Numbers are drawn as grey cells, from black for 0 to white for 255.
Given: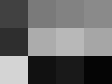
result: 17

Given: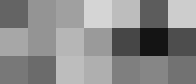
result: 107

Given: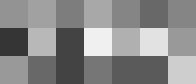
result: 104

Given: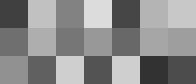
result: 96

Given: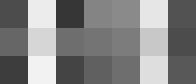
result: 242

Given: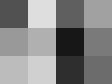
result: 208

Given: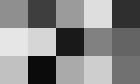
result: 11

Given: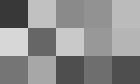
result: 167
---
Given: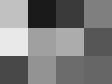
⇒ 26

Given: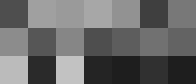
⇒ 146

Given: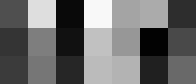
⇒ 164

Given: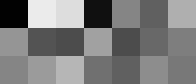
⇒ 133

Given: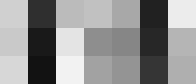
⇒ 168

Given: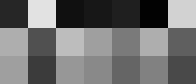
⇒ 31

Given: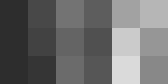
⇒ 93

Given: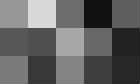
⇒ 109

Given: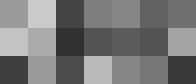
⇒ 134

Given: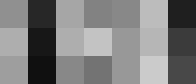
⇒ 136
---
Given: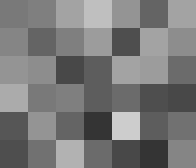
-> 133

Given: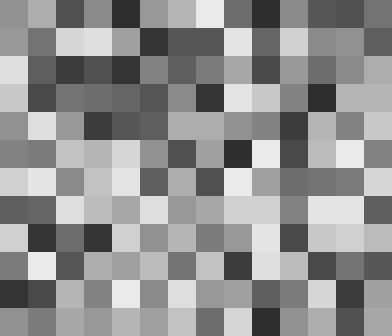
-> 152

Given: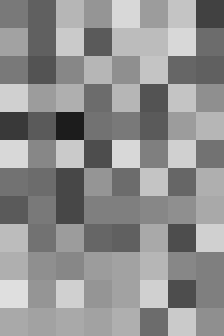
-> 162

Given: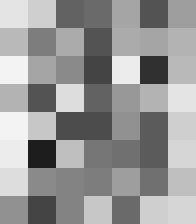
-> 185

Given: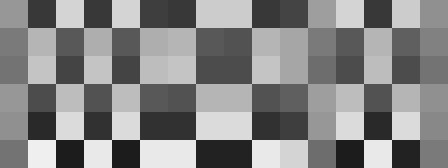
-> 122

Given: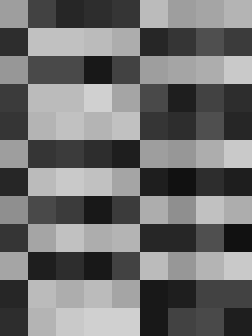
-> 45
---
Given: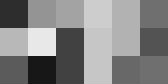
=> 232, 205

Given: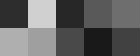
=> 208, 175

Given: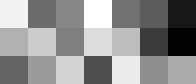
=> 255, 242

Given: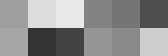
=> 232, 220

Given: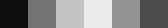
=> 235, 195

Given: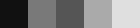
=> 223, 170

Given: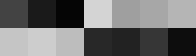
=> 212, 205
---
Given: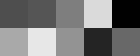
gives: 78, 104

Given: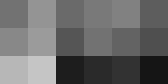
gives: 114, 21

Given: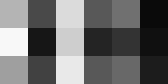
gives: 180, 28

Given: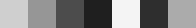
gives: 207, 171

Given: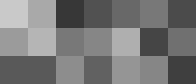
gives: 201, 63

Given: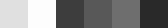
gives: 224, 41

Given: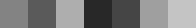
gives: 131, 196
